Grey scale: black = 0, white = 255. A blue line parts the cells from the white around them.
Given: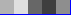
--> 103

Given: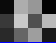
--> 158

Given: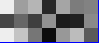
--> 118

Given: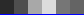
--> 168

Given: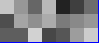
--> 210

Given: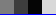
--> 5

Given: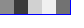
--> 209
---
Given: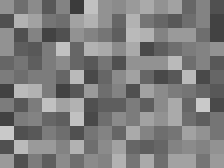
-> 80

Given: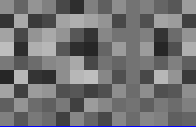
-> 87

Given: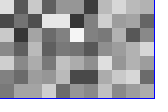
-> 164

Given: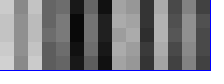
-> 137

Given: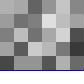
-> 148

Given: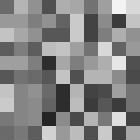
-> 120
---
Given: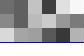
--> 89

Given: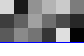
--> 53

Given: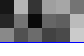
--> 66

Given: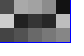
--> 105

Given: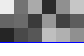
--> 191

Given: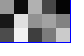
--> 62
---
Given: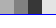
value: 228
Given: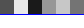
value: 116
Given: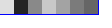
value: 102
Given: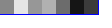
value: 59
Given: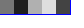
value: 67
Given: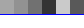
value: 89
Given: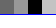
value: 195
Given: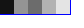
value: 228
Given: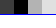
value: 224
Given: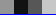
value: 199
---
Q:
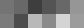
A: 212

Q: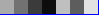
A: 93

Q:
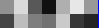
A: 55

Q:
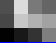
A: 51

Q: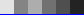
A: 79

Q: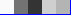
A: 207

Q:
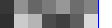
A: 94

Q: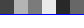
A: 40
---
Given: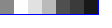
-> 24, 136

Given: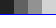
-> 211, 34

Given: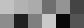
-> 68, 141

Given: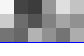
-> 195, 116

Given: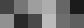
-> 27, 145

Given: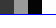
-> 253, 55

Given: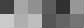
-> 151, 202

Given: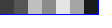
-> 27, 61

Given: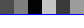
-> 156, 77
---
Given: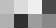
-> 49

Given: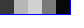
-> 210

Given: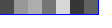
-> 216

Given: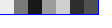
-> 207

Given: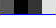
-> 2

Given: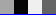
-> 5

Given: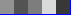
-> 125
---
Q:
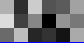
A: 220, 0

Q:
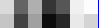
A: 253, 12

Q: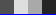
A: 222, 37

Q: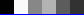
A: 250, 2

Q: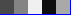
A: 240, 14

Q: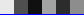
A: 233, 16

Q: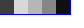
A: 216, 15
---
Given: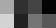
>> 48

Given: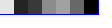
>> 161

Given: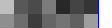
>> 40

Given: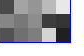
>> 149

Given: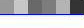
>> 125

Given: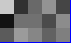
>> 105

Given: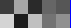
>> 42

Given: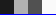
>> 177

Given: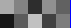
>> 45
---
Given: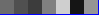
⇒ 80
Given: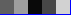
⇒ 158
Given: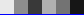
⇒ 141
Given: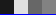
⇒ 224
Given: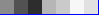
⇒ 82
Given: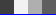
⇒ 242
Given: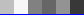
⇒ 247
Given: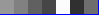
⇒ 129
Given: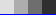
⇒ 173
